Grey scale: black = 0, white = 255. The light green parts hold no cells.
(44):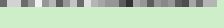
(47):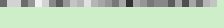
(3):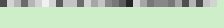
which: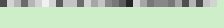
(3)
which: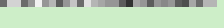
(44)
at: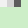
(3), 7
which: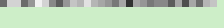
(47)

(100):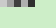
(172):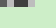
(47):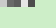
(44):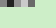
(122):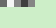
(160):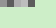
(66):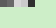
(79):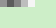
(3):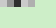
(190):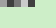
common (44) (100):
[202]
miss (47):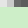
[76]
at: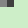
(122), 3
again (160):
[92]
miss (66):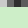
[216]

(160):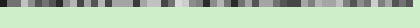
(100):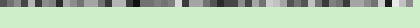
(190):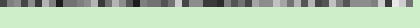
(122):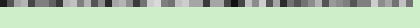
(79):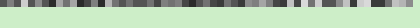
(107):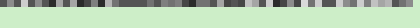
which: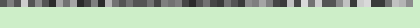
(79)
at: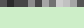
(100), 31
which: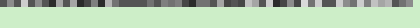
(107)
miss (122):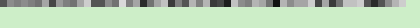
[98]
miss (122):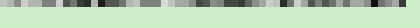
[153]

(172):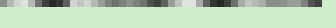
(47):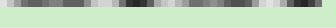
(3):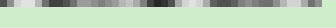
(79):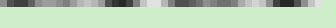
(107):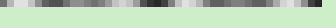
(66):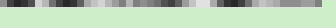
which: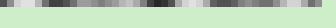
(3)
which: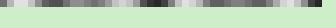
(107)
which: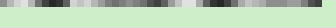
(172)
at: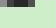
(79), 39

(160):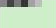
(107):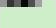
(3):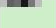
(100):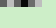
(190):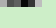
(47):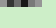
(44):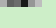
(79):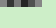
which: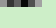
(107)
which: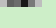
(3)
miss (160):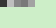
[67]

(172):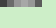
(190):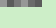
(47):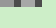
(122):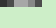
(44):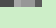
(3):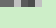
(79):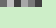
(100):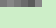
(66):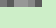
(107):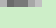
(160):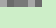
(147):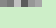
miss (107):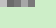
[179]
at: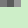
(66), 1

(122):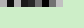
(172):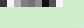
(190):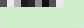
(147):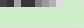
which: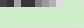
(147)
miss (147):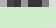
[165]
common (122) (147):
[178]
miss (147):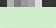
[69]
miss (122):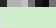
[2]
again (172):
[246]

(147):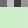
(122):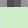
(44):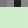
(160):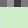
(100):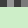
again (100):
[62]
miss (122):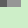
[78]
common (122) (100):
[150]
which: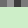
(160)

